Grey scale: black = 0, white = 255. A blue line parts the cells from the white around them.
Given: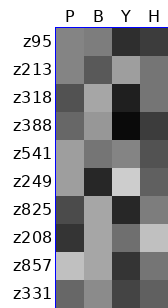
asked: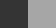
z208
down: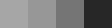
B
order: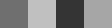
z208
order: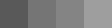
z213

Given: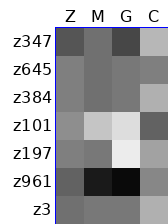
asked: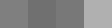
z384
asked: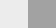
z197
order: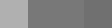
z3
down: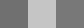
M
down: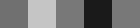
M
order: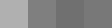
z384

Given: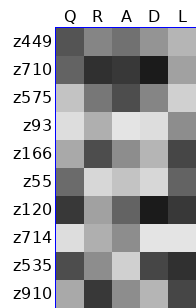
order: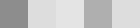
z93
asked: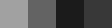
z120
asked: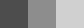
z535
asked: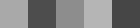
z166
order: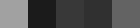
z710
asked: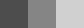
z575

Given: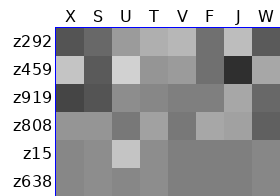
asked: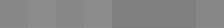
z638
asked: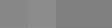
z638
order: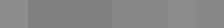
z638

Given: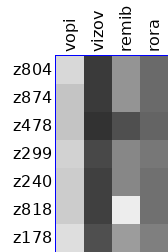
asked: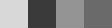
z804
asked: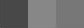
z299
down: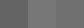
rora

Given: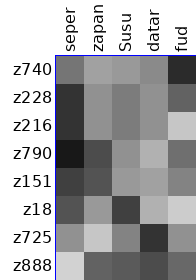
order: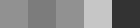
z216
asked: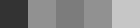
z216
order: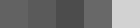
z888
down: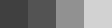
seper
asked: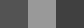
z18
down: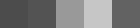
zapan

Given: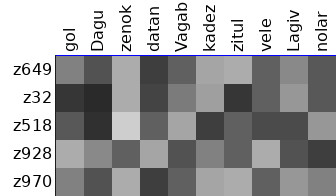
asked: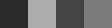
z32
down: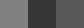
gol
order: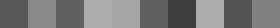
z649
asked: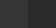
z32
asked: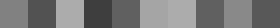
z649

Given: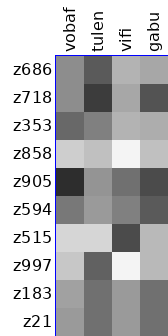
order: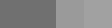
z183
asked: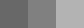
z353
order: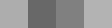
z353
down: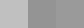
tulen

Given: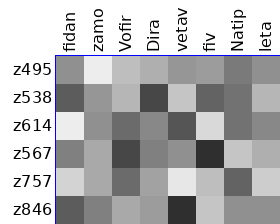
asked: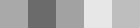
z757
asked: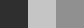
z846
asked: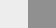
z614
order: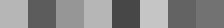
z538

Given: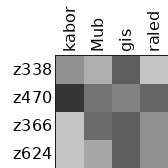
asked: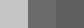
z366
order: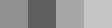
z624
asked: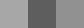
z624

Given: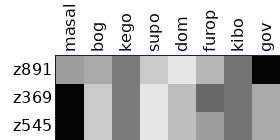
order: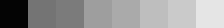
z545
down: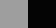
masal
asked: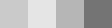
z891
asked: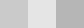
z891
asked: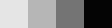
z891
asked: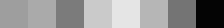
z891

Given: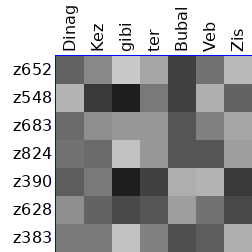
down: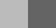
Zis
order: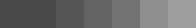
z628
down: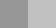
gibi
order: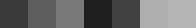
z390

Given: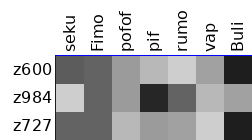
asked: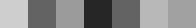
z984
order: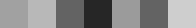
z984
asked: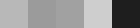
z727
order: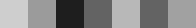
z727

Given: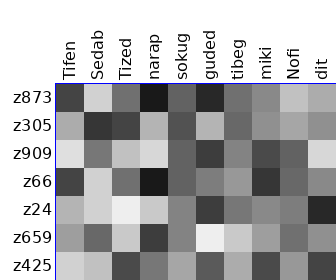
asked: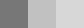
z909
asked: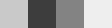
z659
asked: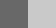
z659
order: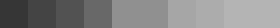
z305

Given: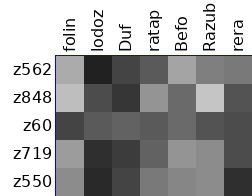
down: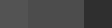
rera
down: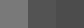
rera

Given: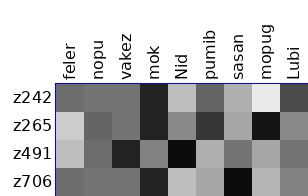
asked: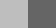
z242
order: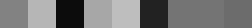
z706
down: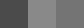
Lubi
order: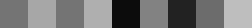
z491

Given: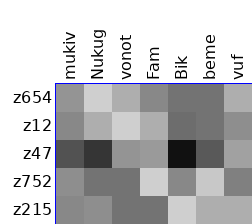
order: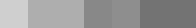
z215
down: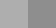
vuf
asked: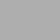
z215
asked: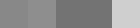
z215
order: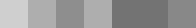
z215
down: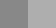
Fam
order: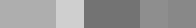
z215

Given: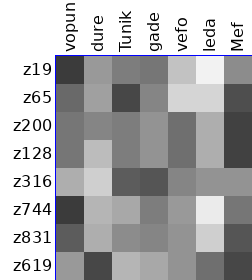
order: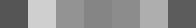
z831
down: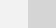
leda
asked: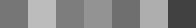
z128

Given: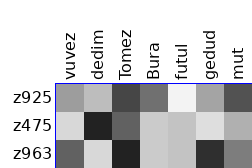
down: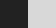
dedim
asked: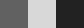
z963
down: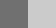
Bura
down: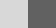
vuvez
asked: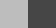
z925
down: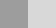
vuvez
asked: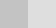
z475

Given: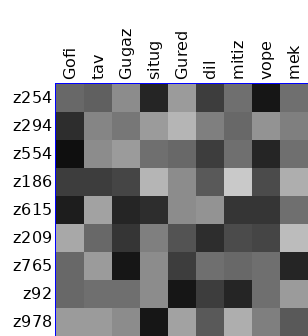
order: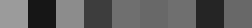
z765
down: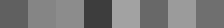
tav
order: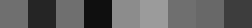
z554
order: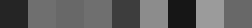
z765
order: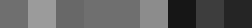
z92
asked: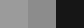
z978

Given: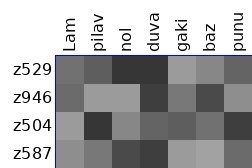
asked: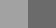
z587
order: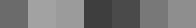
z587
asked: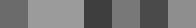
z946
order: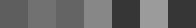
z529
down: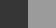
nol
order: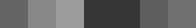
z529
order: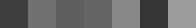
z504

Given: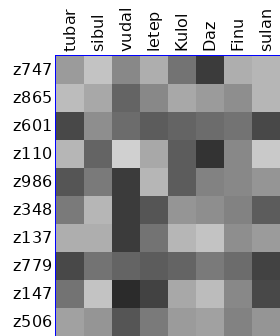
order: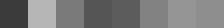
z348
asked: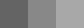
z865
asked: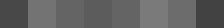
z779
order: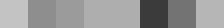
z137
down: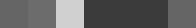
vudal
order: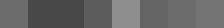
z601

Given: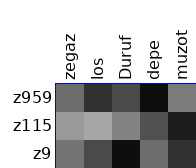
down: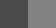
Duruf
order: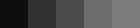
z959
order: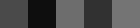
z9
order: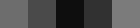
z959

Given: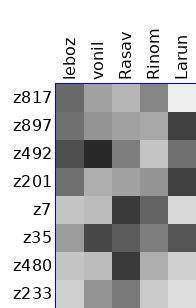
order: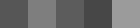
z35
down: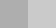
Rinom
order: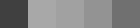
z897
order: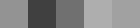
z201

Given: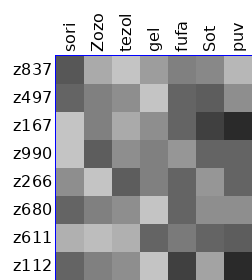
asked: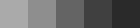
z167
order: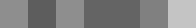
z497
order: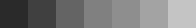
z112
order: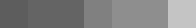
z497
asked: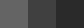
z167
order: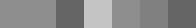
z680
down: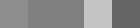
gel

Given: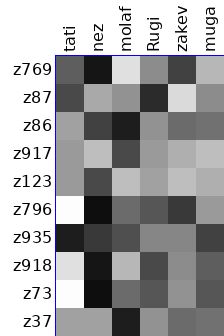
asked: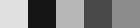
z918
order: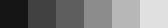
z769
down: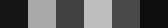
nez
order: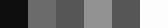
z73
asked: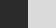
z87
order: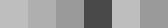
z917
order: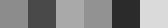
z87

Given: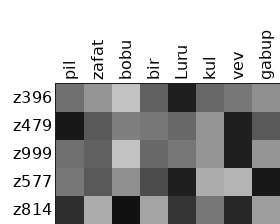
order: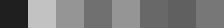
z999
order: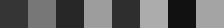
z814
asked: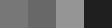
z479
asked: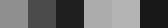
z577
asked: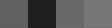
z396
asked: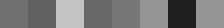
z999

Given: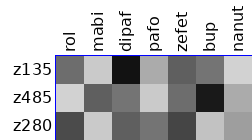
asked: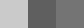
z280
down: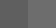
zefet
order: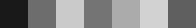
z485
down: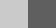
mabi
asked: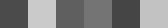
z280
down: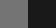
bup
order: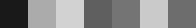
z485

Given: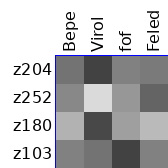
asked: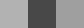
z180
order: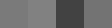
z204

